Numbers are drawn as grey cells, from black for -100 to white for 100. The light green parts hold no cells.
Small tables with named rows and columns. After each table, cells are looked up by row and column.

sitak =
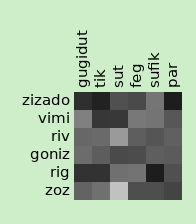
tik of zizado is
-73
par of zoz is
-47
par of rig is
-37
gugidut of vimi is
0
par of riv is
-25
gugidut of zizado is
-63
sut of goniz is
-42
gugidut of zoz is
-22
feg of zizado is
-42
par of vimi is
-32
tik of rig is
-61
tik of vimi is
-57
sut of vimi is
-56
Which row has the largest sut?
zoz

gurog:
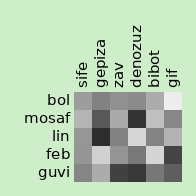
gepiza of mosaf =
-31
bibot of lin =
3
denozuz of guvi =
-55
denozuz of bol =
9
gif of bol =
86
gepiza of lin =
-65
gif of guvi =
-26
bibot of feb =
67
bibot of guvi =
-7
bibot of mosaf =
50
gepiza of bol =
2
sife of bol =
23
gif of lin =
40
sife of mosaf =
41
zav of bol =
13
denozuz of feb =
-6
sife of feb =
17
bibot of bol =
34
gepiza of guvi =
35
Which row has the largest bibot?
feb

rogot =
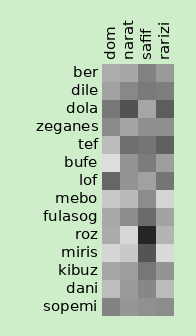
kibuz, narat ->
23
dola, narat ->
-36
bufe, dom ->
73
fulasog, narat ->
10
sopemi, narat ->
18
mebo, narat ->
46
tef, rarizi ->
-24
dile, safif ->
-4
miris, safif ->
-34
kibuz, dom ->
30
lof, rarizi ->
-8
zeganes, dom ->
8
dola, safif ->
30
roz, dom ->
34
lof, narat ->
15
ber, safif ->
2
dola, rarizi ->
-27
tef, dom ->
47
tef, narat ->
-14

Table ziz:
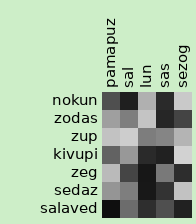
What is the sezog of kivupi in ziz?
65
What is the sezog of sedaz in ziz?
52
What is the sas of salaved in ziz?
-38
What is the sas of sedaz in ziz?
-60
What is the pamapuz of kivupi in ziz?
-23
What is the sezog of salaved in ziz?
-74
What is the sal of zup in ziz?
61
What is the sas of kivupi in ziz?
-74
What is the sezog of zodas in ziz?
-47
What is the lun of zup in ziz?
-2
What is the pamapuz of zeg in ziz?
46
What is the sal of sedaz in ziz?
-1
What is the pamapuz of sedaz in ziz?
17
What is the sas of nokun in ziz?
-67
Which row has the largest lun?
zodas

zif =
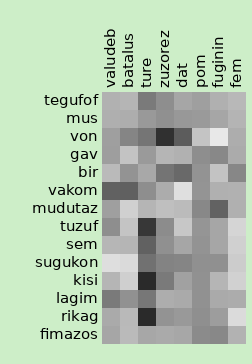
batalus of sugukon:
71
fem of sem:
63
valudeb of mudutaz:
25
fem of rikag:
72
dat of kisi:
26
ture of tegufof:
-4
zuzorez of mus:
13
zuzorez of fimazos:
33
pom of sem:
15
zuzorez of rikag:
15
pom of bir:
15
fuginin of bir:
53
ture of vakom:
11
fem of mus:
41
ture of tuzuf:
-57
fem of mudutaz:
38
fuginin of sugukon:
13
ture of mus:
20
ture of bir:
32
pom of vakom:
16

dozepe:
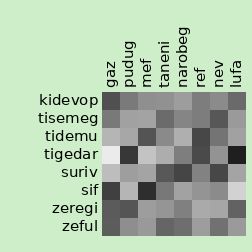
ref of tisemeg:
-2
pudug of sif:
42
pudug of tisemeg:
26
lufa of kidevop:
-17
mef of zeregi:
23
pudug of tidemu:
31
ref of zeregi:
33
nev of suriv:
-44
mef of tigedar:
53
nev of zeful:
-11
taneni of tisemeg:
-16
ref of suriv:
2
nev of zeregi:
30
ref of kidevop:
-2
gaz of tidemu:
42
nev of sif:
9
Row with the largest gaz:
tigedar

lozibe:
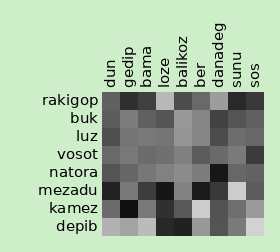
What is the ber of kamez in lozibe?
60
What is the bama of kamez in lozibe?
-6
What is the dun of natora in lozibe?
-34
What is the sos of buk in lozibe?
-25
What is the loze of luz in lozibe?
-8
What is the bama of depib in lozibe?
47
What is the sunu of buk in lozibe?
-34
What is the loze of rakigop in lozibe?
44
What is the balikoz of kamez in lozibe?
-31
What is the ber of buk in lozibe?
4
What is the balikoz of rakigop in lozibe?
-40
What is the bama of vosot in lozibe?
-16
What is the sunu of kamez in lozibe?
-13
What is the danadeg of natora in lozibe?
-82
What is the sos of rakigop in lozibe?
-55
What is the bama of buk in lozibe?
-25
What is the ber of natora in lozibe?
-3
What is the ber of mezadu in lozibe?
-79

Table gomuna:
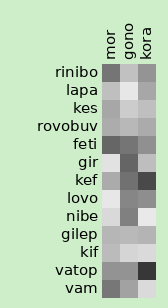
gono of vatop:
15
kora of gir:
49
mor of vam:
-7
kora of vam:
71
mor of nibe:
70
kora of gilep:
41
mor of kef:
34

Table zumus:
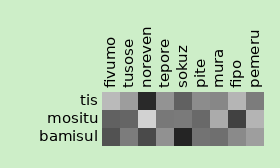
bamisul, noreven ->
-42
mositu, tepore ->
-6
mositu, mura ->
34
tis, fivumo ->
46
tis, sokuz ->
-24
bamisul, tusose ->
-3

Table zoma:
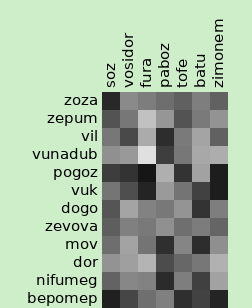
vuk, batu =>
-49
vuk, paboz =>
21
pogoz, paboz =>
37
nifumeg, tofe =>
-1
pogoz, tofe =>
-60
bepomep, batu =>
-48
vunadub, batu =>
32
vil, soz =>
-7
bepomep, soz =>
-75
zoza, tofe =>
-25
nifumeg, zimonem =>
27
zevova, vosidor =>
0

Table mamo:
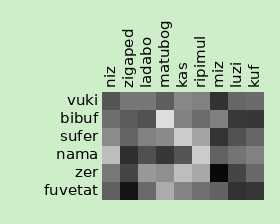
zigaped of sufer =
-21
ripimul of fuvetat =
-12
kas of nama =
-33
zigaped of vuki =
-7
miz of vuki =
-61
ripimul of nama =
59
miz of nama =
-23
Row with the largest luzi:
nama

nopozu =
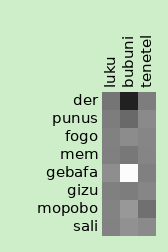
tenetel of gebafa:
0
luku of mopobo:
3
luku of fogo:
1
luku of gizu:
0
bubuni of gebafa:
98
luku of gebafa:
11
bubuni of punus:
-18
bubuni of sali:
14
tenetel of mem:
4
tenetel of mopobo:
-12
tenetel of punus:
8
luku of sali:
2
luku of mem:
0
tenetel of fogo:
5
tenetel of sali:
8
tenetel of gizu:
5

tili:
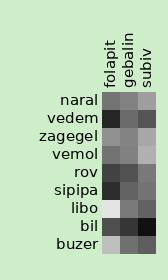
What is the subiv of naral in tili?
24
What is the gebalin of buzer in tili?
-12
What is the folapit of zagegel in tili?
14
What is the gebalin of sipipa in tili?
-22
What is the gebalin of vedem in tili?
-16
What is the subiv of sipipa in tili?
-10
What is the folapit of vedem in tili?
-70
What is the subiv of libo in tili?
-23
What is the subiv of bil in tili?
-87
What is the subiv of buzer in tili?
-26
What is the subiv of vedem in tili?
-33
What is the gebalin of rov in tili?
-36

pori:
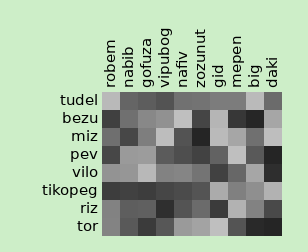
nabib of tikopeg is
-49
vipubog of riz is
-63
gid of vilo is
-49
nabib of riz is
-26
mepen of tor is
-34
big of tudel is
46
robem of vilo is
15

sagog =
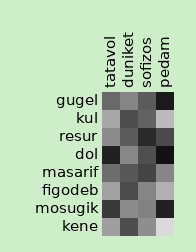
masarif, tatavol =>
-14
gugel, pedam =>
-80
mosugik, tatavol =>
-55
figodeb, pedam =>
38
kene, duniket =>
-39
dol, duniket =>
7
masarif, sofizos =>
-47
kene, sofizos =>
11
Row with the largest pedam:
kene

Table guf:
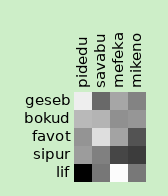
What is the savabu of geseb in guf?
-18
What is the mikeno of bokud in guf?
18
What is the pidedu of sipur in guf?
22
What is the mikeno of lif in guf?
-6
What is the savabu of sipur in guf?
0
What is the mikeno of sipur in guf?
-53
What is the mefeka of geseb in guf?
30
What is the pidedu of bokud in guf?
45
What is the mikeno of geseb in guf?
3
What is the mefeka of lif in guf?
98
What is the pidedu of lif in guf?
-99
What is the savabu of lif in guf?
-7
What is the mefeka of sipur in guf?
-45
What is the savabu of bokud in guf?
41
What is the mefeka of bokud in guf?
13
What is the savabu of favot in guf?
74
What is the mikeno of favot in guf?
-35

